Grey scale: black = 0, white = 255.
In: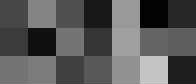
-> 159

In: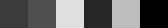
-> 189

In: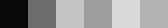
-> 197

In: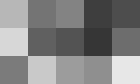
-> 215

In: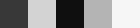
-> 211

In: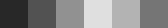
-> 179

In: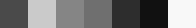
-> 202

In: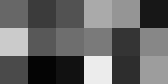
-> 203

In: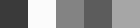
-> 166
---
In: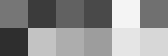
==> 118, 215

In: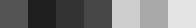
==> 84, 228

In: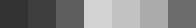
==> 50, 108

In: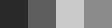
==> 41, 139

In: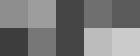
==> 142, 203

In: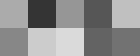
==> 171, 114

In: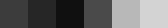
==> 60, 211

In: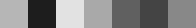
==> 182, 136

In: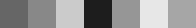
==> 102, 166
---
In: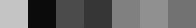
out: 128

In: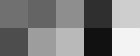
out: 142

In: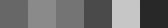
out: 74

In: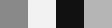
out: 242

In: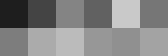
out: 97

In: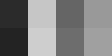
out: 198

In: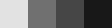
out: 112

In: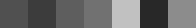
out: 193

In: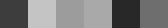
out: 169

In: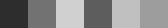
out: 93
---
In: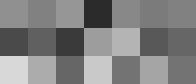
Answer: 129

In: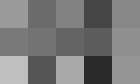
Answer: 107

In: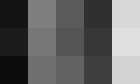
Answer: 127

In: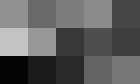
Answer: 105

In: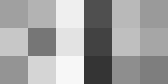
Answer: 179

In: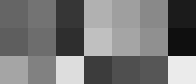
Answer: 115

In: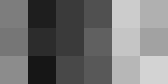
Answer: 30

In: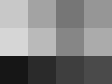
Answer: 163

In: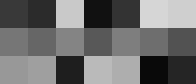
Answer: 43
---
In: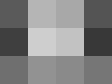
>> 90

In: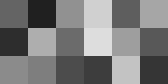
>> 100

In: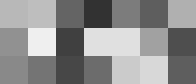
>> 184

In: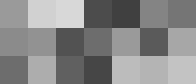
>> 154

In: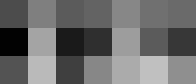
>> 76

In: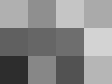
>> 176

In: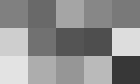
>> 128

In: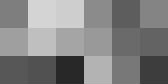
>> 126
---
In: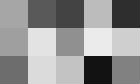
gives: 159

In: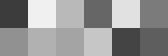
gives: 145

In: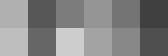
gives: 190

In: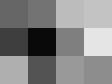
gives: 62

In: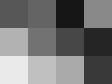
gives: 178

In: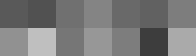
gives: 145

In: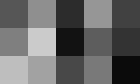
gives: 127

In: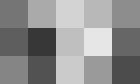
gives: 94

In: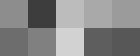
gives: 109
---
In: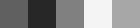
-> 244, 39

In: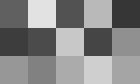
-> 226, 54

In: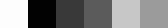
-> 253, 2

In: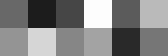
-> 253, 28

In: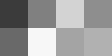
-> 247, 59

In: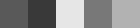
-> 230, 57

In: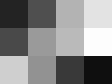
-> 253, 15

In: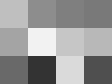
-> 242, 51

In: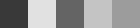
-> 225, 57

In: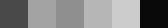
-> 204, 9
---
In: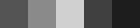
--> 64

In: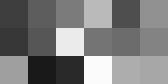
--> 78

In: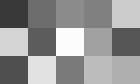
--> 128

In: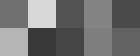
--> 132

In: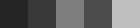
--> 76

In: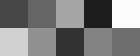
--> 29
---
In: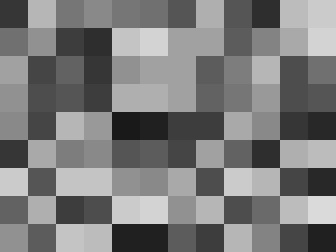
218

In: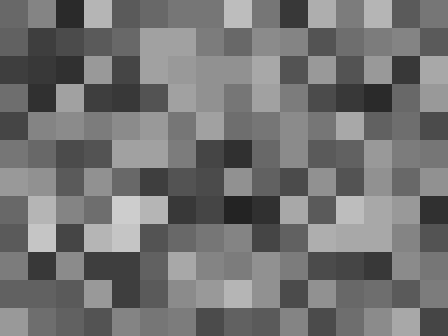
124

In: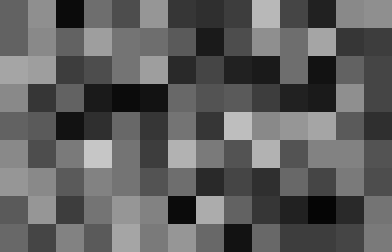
116

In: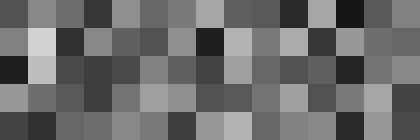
67

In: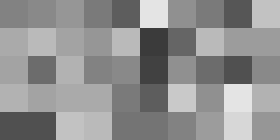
178

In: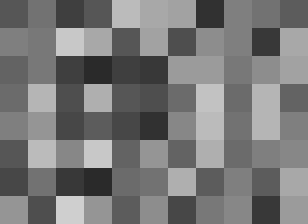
168

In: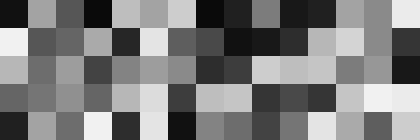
235

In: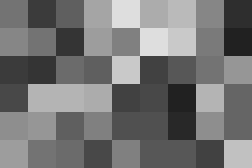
101
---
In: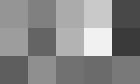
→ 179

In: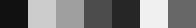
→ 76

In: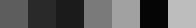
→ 122

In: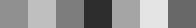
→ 45

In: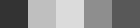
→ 219

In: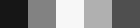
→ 247

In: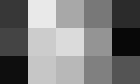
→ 219
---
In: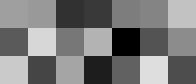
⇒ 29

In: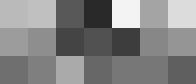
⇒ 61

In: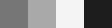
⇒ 118

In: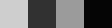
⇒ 49

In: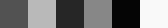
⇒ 38

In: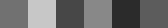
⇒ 71

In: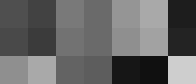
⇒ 22
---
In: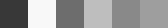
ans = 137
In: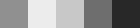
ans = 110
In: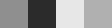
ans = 231
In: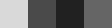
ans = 33
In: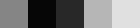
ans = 182
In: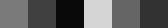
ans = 101
